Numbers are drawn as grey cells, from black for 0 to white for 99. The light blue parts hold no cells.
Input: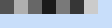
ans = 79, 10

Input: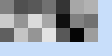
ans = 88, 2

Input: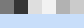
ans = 94, 20

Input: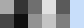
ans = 87, 6

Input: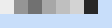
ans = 92, 15

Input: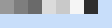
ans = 95, 18

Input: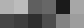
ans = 73, 10

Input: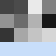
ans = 91, 9

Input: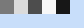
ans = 96, 9
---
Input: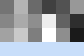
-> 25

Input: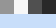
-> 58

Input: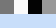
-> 59

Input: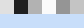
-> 69

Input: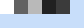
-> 38

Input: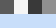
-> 56
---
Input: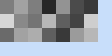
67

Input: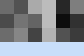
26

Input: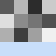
62

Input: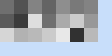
72

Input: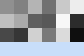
81

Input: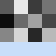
15

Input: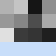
20
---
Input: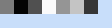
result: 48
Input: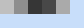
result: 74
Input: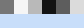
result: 46
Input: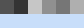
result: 32
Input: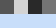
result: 33
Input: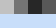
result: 75
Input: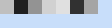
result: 74
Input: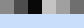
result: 53
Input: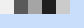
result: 93
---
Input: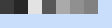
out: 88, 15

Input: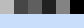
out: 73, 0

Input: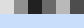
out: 86, 13

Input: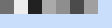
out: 92, 13

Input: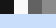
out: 97, 8

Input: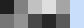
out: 86, 12

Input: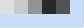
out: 86, 16

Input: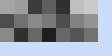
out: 78, 12
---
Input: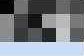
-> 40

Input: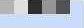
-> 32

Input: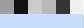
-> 21

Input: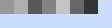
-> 76

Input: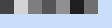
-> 56

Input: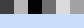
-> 85

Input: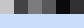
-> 4

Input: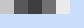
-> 91

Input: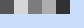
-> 19
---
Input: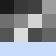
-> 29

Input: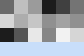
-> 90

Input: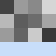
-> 79

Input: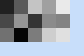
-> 48

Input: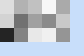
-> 90

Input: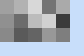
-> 39

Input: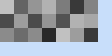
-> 54
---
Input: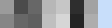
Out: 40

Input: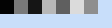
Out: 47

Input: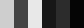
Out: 26

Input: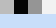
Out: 2

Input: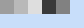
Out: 72

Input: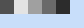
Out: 88

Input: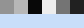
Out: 71
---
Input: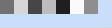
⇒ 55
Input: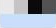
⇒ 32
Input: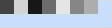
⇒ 67
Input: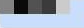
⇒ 79
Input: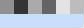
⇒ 73
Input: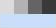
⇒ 22
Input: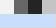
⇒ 76
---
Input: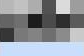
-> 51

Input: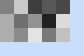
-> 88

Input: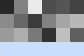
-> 47

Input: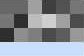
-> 49

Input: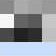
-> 17

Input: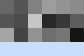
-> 57

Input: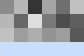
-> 67

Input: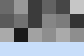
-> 63

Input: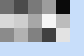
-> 50

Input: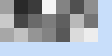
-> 58
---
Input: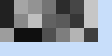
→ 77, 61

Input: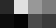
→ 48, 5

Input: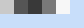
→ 96, 78

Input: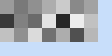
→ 63, 75

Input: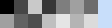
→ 42, 62

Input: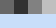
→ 74, 40

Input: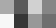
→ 52, 96

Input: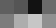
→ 41, 48
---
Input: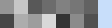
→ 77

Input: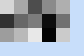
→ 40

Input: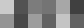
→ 32

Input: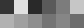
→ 87

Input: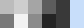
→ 80

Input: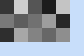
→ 36

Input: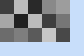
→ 13

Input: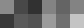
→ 28
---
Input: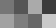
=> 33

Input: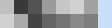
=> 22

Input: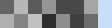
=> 71

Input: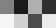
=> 10

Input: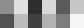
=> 87

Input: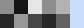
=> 8

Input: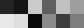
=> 8

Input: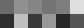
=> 56

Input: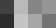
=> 72

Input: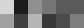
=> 11
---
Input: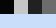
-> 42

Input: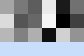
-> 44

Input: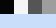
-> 61

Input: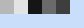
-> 24

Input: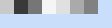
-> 50

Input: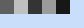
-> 9

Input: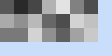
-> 30

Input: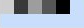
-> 0

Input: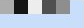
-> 55

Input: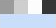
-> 21
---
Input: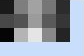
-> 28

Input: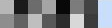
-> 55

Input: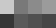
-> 21

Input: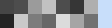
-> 14

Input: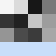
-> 20

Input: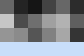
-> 77

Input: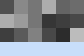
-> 67

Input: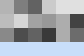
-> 73

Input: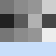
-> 13
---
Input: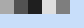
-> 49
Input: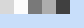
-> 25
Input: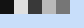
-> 46
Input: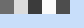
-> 30
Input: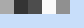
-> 56
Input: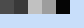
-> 2
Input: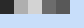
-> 34
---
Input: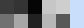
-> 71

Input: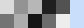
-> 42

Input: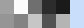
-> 32

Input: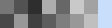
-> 59

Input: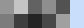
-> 28

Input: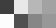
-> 52

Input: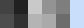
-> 66

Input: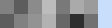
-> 18

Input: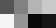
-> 4
